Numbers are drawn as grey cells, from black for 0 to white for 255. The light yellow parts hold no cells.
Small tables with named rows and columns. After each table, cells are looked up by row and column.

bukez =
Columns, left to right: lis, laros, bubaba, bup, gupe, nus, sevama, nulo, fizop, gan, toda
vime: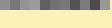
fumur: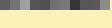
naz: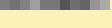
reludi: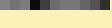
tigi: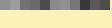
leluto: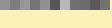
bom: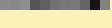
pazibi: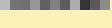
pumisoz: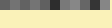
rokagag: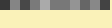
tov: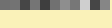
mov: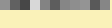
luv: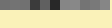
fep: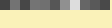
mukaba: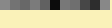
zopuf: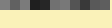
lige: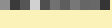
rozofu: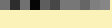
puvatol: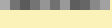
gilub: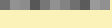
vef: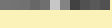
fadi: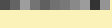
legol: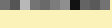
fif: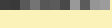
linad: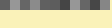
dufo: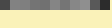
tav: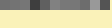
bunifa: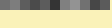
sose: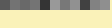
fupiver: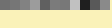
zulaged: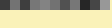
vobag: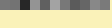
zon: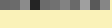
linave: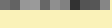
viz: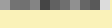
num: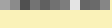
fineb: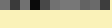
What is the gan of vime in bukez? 76
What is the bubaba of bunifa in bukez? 93
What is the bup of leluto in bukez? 116
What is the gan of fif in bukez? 149
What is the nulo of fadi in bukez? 137
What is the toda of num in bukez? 134
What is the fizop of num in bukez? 102
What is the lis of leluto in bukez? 147
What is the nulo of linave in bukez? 50
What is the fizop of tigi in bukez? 56
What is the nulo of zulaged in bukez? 119
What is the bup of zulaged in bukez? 119
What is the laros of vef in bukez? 115
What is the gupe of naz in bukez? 120
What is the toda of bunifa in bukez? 91
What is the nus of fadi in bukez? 113
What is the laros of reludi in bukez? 115
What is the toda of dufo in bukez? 44
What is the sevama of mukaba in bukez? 120
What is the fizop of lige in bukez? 102

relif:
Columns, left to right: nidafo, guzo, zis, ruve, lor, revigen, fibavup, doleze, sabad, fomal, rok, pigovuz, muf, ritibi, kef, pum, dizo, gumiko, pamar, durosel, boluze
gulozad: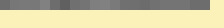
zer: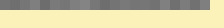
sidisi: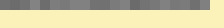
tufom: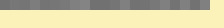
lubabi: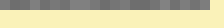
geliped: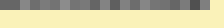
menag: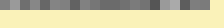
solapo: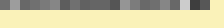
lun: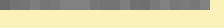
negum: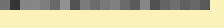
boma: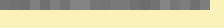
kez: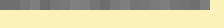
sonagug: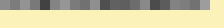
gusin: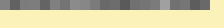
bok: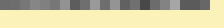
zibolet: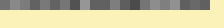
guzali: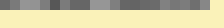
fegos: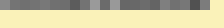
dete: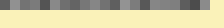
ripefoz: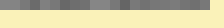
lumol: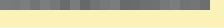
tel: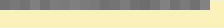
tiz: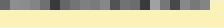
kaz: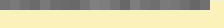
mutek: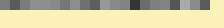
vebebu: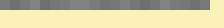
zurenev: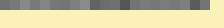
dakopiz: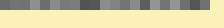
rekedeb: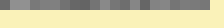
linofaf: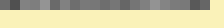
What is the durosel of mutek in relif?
139
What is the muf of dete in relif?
147
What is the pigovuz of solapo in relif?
85
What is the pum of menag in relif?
85
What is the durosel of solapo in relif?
62
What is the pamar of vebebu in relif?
119
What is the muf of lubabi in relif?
122
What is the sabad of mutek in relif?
112
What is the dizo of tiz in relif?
118
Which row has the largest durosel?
mutek

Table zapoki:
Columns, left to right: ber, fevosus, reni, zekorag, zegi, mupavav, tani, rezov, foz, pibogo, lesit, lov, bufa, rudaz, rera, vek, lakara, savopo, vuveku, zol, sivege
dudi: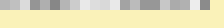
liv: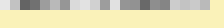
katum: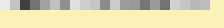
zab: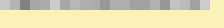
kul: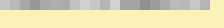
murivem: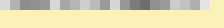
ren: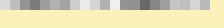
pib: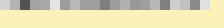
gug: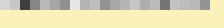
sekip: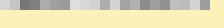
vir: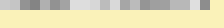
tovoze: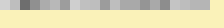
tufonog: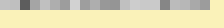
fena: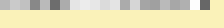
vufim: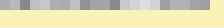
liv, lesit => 157
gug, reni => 63
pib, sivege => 224
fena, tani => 172
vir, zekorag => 132
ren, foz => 235
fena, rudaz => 214
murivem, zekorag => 145
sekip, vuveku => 188
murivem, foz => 207
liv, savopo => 204
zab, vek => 177
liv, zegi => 157
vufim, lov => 137
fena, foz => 236
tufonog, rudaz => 205
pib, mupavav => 227

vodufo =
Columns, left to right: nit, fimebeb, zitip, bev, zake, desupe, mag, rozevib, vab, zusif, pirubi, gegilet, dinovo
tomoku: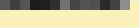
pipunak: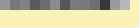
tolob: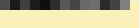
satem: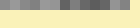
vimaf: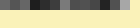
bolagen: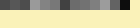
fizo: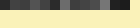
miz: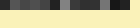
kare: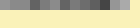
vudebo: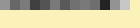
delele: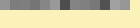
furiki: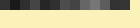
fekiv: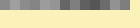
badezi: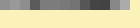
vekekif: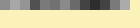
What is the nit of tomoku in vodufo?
87
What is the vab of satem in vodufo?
104
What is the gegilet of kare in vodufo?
150
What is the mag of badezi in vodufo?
121
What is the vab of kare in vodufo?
109
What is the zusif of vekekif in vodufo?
45
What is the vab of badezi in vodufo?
86
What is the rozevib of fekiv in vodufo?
127
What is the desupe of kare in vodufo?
139
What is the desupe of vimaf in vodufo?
61
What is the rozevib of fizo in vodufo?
62
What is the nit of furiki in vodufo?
50
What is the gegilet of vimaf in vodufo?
81
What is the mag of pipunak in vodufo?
87
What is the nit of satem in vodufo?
140
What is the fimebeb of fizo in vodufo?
66
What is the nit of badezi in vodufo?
144
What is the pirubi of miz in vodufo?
117
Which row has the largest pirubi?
bolagen

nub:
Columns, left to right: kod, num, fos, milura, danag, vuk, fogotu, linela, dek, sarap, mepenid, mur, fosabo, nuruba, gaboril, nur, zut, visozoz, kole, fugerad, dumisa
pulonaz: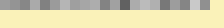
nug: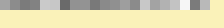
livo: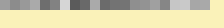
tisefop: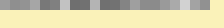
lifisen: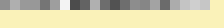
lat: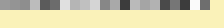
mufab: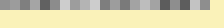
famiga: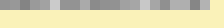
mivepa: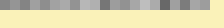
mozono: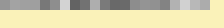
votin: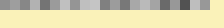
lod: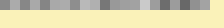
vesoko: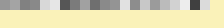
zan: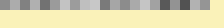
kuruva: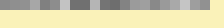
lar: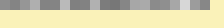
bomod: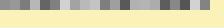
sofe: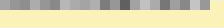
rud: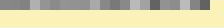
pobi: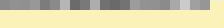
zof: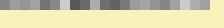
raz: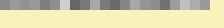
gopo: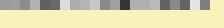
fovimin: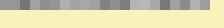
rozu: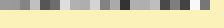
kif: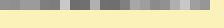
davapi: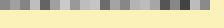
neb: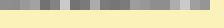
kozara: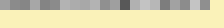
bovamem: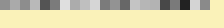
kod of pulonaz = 157
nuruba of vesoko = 141
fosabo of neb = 123
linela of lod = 142
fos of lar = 150
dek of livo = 105
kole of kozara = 140
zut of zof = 134

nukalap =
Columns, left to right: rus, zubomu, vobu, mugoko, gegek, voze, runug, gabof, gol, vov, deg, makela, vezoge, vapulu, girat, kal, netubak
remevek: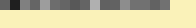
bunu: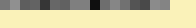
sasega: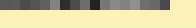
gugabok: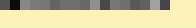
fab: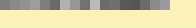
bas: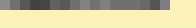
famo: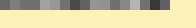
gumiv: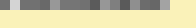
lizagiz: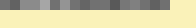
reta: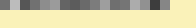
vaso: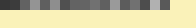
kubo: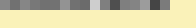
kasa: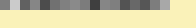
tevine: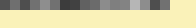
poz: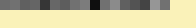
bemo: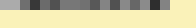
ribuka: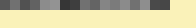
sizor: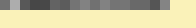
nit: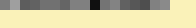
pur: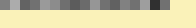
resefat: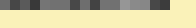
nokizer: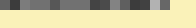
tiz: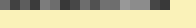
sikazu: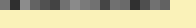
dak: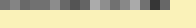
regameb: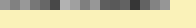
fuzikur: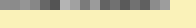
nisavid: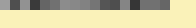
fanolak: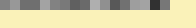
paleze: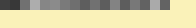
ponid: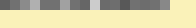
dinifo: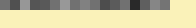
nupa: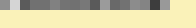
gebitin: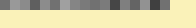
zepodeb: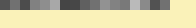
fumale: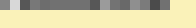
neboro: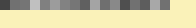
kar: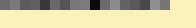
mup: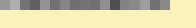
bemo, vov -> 88
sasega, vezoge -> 129
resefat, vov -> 67
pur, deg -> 113
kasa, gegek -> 76
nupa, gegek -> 113
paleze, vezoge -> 93
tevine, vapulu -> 182
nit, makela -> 131
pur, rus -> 127
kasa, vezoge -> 83
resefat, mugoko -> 57
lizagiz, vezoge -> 119
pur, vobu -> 99
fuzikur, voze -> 84
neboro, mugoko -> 192

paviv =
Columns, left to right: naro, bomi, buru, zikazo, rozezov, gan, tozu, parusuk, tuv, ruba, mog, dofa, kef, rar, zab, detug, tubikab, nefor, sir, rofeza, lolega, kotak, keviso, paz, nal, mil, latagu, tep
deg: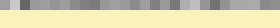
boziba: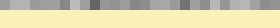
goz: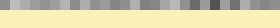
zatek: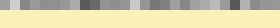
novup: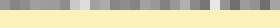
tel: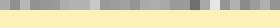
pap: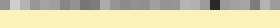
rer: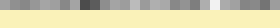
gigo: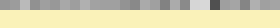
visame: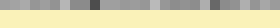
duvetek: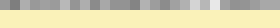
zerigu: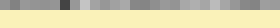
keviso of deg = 147
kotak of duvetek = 232
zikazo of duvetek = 153
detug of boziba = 166
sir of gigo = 138
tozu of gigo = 168
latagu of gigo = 160

